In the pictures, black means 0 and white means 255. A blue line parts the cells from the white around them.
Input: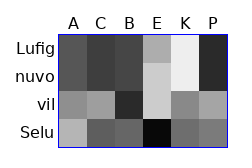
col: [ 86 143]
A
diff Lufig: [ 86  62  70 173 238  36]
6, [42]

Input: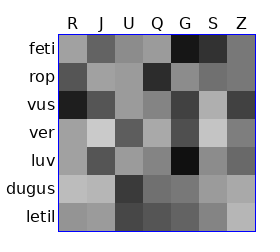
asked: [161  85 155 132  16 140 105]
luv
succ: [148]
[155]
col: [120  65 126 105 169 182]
Z
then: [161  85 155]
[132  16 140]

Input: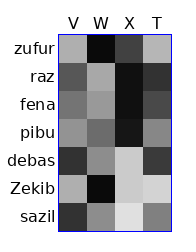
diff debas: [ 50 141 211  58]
3, [203]
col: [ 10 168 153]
W
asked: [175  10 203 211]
Zekib
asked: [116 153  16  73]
fena
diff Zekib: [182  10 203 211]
1, [175]
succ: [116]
[153]

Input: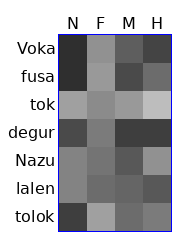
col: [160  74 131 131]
N
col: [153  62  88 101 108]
M
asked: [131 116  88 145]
Nazu
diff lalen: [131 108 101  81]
4, [88]

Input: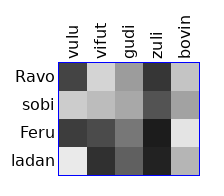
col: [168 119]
gudi
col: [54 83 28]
zuli
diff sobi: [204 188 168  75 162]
4, [83]

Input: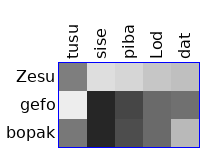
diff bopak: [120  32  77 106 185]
2, [38]
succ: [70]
[106]
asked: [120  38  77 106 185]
bopak
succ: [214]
[198]

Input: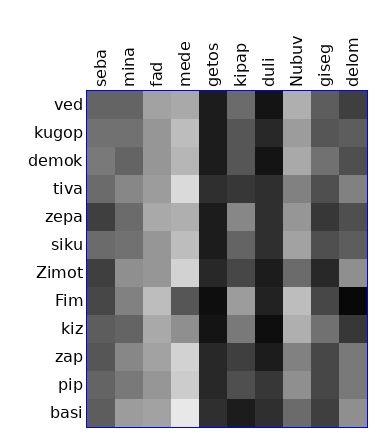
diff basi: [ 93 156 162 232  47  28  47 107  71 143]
9, [63]
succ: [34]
[189]
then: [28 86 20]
[169 113  79]

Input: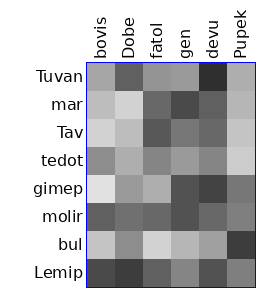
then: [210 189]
[ 88 119 104]
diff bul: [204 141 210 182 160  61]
1, [196]

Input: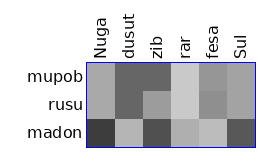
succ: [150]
[163]
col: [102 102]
dusut
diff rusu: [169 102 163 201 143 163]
3, [156]
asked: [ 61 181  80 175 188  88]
madon

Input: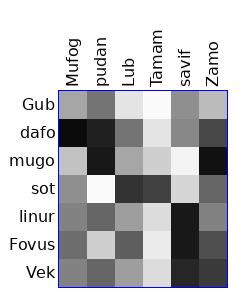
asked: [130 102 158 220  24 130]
linur
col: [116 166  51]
Lub
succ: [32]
[116]
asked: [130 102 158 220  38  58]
Vek
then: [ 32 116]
[228 136  71]

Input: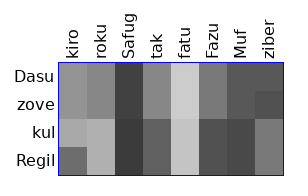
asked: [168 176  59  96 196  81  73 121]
kul
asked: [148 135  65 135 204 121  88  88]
Dasu
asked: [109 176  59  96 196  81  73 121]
Regil

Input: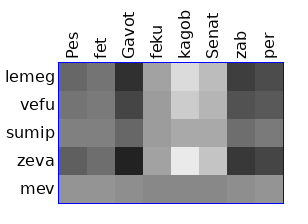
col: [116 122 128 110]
fet
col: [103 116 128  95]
Pes
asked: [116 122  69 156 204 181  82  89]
vefu
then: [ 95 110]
[ 34 162 234]

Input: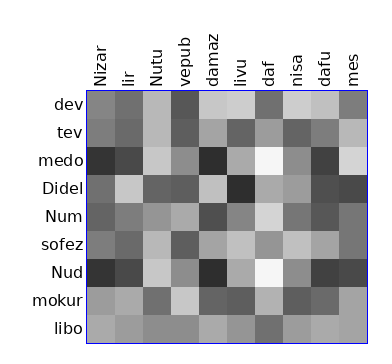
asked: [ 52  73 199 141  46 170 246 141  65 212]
medo
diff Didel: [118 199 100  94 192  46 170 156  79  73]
1, [112]
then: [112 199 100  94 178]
[ 94 106 164]
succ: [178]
[94]
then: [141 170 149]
[112 156 170]

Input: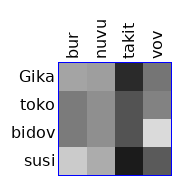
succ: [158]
[42]
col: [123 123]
bur
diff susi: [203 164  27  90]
2, [172]
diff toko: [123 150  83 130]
2, [143]

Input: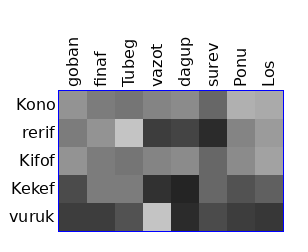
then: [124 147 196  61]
[ 68  43 132]
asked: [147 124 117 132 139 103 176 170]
Kono

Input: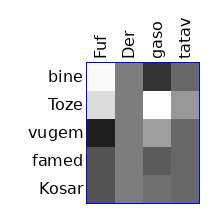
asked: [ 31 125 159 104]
vugem
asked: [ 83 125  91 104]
famed
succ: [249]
[125]

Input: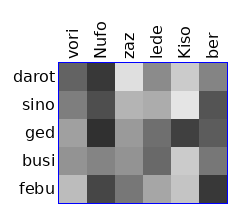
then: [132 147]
[105 203 119]
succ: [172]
[229]

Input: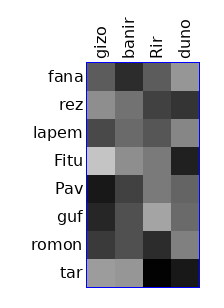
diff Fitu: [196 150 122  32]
2, [142]
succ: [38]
[80]
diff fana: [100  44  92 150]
1, [92]
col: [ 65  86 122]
Rir

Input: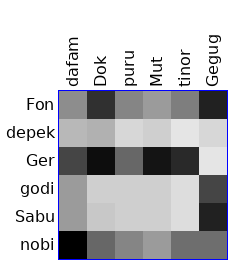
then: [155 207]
[207 207 221]
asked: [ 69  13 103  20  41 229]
Ger
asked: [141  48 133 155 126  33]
Fon
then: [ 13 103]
[ 20  41 229]
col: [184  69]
dafam
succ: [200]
[207]

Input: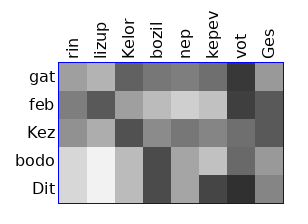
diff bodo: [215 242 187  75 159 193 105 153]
5, [165]
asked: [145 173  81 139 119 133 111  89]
Kez
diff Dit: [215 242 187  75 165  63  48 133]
6, [69]
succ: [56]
[153]

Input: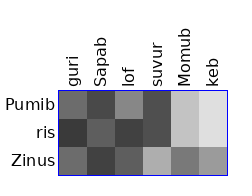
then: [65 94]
[174 121 155]
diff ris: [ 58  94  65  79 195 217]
6, [223]
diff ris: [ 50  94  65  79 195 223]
1, [58]

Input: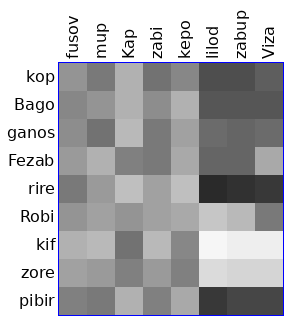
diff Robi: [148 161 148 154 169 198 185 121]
4, [161]
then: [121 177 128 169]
[56 70 70]
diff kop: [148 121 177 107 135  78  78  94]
4, [114]
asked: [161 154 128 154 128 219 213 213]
zore

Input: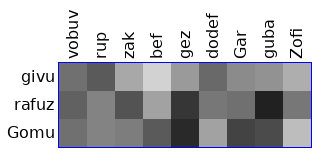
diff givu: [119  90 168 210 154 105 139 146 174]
1, [112]
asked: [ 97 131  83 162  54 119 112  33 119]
rafuz

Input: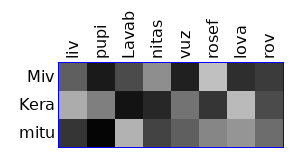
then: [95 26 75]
[142  32 192]
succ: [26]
[75]
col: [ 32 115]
vuz
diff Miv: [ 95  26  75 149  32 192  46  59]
4, [142]
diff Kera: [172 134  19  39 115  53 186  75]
2, [127]
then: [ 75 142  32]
[192  46  59]

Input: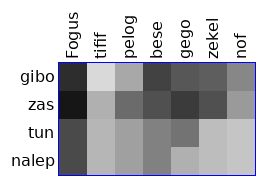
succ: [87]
[94]
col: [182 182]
tifif
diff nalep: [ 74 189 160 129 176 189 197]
2, [182]
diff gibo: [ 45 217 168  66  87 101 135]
6, [94]
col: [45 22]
Fogus
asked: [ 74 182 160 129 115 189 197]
tun

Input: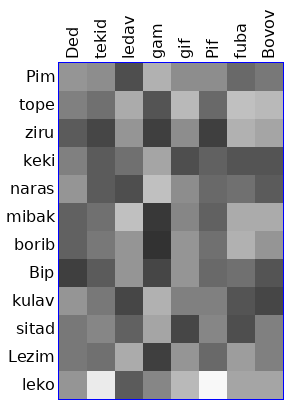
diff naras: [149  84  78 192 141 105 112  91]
2, [91]
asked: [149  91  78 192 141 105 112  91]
naras
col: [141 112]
tekid
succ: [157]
[128]
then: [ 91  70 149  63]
[141  63 177]

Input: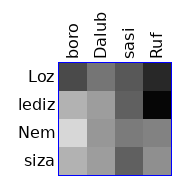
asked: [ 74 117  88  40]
Loz
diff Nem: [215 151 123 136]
4, [130]
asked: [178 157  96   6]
lediz
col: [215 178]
boro

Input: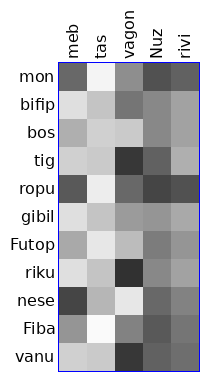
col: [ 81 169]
rivi
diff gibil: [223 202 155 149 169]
2, [196]
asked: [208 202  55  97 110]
vanu
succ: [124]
[149]
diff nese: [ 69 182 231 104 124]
5, [130]

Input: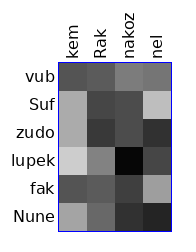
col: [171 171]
kem
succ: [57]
[76]

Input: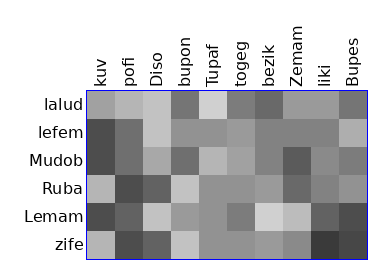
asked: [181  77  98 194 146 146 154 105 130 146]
Ruba
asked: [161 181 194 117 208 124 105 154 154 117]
lalud

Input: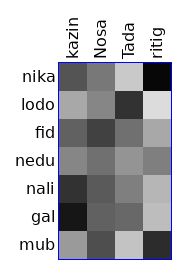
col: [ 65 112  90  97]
Nosa
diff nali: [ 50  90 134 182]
3, [127]

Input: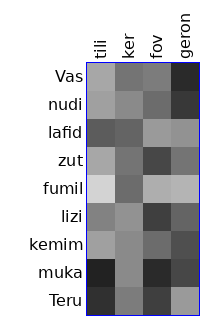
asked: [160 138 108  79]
kemim
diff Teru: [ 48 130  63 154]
2, [124]
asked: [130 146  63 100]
lizi
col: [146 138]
ker

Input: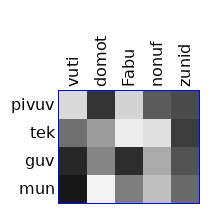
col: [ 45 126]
Fabu
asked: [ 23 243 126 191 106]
mun
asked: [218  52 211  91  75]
pivuv

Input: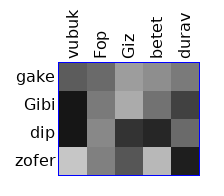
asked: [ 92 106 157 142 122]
gake
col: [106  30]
durav
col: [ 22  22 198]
vubuk
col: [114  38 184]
betet
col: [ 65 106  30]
durav
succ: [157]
[142]

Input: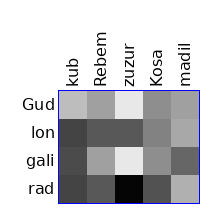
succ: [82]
[176]
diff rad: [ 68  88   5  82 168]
5, [176]
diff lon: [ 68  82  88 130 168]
2, [88]
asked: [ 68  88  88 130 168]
lon
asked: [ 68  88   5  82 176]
rad

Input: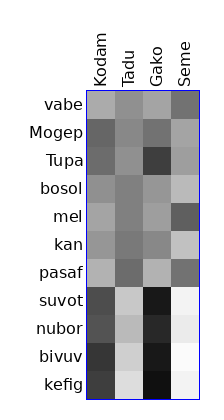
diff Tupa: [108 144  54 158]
3, [62]
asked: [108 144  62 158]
Tupa
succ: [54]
[207]
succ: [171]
[144]

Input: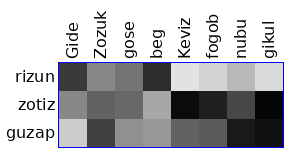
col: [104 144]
gose
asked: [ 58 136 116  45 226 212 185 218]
rizun
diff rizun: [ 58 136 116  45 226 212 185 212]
8, [218]
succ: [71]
[5]
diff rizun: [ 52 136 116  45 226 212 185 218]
1, [58]
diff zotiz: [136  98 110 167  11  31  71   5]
3, [104]
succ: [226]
[212]

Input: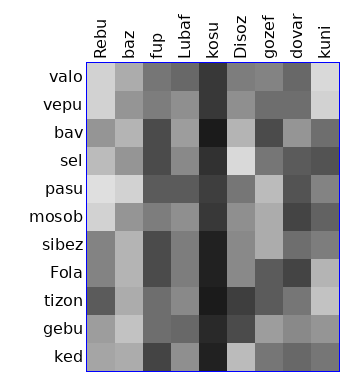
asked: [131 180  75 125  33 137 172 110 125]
sibez
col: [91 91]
gozef
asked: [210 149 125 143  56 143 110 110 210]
vepu
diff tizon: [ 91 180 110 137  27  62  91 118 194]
2, [172]
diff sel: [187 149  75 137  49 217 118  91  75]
9, [83]

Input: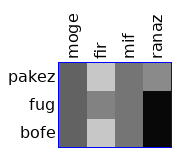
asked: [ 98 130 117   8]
fug
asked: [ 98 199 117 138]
pakez

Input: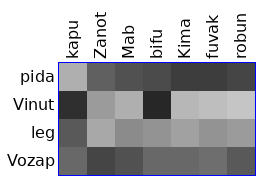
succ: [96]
[81]
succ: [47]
[155]
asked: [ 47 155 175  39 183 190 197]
Vinut

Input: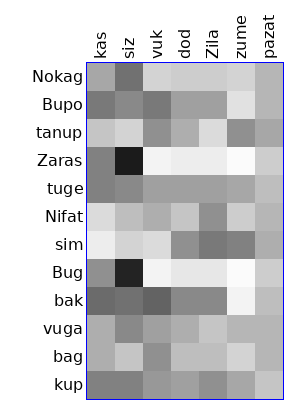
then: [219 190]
[174 197 144]
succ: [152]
[160]
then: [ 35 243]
[231 231 251]
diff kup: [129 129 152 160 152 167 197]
5, [144]
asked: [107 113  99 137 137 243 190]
bak

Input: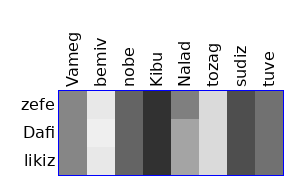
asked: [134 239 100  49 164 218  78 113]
Dafi
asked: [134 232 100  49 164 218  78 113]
likiz

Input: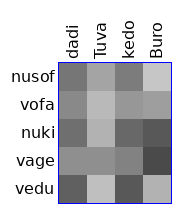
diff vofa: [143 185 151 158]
1, [137]
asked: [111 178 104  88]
nuki
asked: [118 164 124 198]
nusof
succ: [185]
[151]
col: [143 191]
Tuva

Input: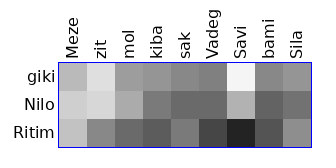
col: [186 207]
Meze
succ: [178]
[99]
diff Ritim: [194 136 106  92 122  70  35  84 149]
9, [142]
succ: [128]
[245]
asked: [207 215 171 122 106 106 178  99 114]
Nilo
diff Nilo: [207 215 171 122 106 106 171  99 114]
7, [178]

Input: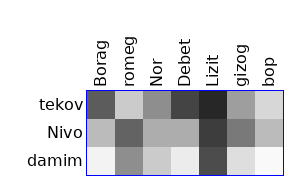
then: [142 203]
[236  76 222]
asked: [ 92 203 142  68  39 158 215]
tekov
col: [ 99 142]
romeg

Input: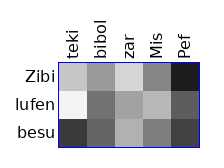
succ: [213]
[133]
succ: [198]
[154]
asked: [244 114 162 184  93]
lufen
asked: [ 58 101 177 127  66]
besu
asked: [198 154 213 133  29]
Zibi

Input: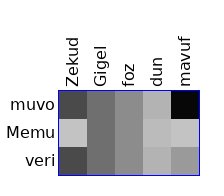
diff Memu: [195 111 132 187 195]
3, [140]
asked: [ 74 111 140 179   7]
muvo
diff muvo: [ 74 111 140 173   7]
4, [179]
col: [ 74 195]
Zekud
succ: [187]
[195]

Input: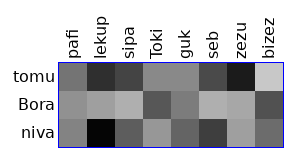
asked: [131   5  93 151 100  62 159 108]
niva
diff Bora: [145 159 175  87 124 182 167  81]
6, [175]
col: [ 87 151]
Toki
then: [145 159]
[175  87 124]
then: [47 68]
[137 137  74]

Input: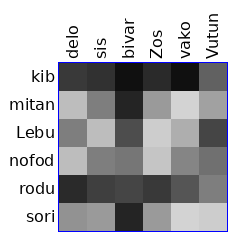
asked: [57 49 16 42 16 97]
kib
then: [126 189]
[ 77 205 174]

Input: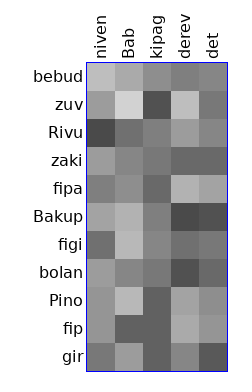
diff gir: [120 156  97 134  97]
5, [89]
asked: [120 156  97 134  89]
gir
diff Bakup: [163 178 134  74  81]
3, [127]

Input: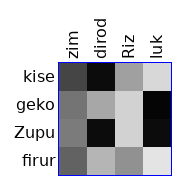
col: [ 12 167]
dirod
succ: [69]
[12]
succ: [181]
[145]
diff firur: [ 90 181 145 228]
1, [98]
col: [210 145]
Riz
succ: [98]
[181]

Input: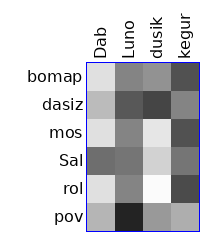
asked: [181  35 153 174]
pov
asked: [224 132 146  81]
bomap
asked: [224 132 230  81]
mos

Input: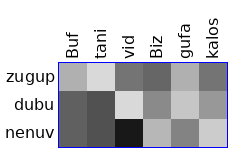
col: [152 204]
kalos
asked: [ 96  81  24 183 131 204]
nenuv
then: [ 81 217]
[138 198 152]
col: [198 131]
gufa
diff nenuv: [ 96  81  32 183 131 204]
3, [24]

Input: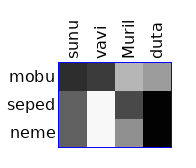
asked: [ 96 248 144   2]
neme
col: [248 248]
vavi
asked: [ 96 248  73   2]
seped
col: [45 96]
sunu

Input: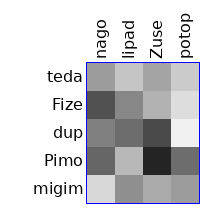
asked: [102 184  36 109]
Pimo
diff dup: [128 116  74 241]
2, [109]
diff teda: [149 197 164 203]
1, [156]
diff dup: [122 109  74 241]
1, [128]
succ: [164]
[203]
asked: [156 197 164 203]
teda

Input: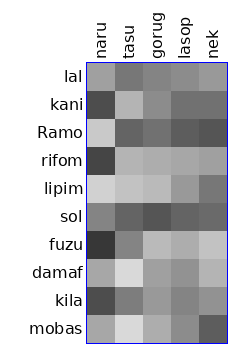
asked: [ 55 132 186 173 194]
fuzu
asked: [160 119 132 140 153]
lal
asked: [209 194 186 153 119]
lipim

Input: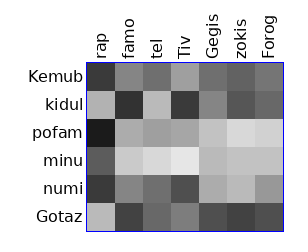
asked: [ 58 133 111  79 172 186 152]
numi
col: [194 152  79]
Forog
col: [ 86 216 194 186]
zokis
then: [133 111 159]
[111  98 117]
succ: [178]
[50]
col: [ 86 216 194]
zokis

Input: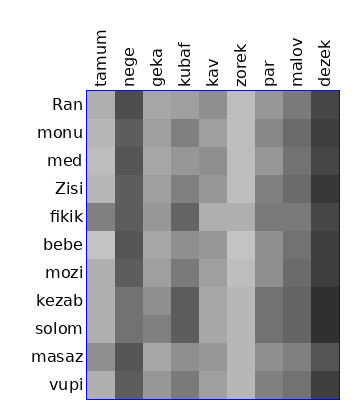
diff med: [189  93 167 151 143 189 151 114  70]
2, [85]
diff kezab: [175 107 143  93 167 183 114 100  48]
2, [114]
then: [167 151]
[143 189 151]
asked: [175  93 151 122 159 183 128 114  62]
vupi
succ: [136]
[107]

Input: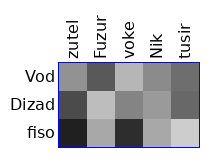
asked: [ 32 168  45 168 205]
fiso
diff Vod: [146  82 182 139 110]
2, [89]
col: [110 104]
tusir
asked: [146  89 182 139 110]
Vod
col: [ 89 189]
Fuzur

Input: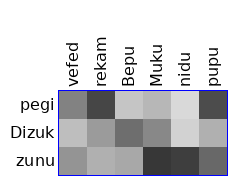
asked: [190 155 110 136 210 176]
Dizuk
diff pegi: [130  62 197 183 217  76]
2, [70]
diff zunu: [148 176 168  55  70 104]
5, [62]
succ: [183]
[217]

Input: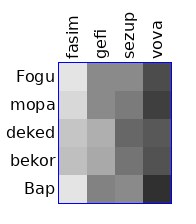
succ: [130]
[138]
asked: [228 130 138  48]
Bap
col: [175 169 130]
gefi
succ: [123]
[63]

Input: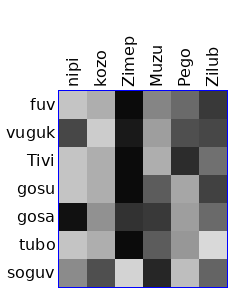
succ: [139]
[79]
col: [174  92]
Muzu
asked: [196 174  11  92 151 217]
tubo

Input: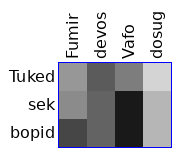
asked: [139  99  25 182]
sek
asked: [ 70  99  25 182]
bopid
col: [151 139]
Fumir
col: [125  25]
Vafo
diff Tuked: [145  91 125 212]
1, [151]

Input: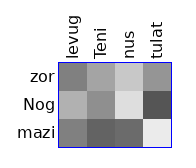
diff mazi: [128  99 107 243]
4, [235]
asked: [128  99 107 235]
mazi
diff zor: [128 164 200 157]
4, [149]
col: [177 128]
levug
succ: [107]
[235]

